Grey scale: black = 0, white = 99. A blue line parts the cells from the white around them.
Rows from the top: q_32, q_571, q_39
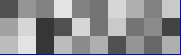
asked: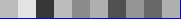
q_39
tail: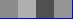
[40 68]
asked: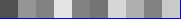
q_32
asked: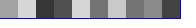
q_571
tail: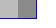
[68 31 58 40 68]
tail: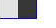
[73 54 68 31 58 40 68]

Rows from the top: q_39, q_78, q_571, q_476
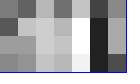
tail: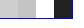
[66]
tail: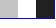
[66]
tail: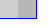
[99 13 66]
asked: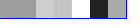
q_571
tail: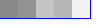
[13 30]
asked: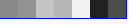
q_476

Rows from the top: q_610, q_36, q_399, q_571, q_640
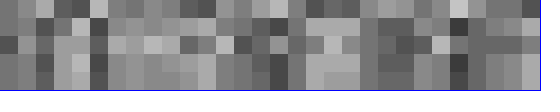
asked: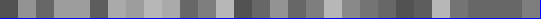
q_399
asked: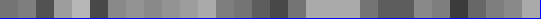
q_571

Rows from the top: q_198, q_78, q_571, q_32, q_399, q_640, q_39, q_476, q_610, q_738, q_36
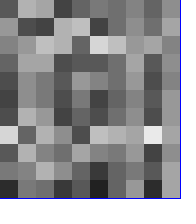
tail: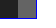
[59 17 64]
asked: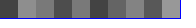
q_640

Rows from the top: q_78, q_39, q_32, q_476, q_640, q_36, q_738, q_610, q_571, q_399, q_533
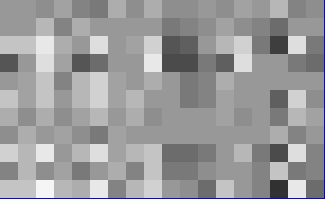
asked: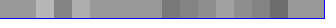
q_39
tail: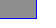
[59 55 63 59 71 51 55]
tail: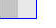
[67 59 86 59 63 81 33 37 59 71 81 47 24 86 47]
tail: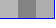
[59 59 59 59 47 51 55 63 55 51 42 59 59]
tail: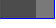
[37 86 59 59 47 42]

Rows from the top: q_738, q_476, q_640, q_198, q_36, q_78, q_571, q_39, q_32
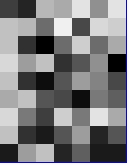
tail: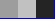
[37 10 10]
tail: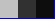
[33 61 51 28]
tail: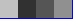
[0]
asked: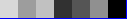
q_198
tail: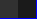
[33 61 14 33]
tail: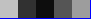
[51 28]

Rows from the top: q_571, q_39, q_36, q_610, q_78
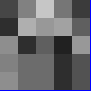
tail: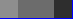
[32]
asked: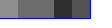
q_78
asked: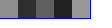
q_36

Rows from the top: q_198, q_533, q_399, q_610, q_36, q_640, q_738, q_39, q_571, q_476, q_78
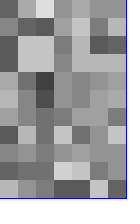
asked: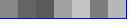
q_533
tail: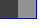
[52 57 62]
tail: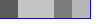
[35 39]
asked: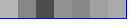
q_640
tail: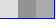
[57 57]
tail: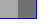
[25 57 52 57 62]

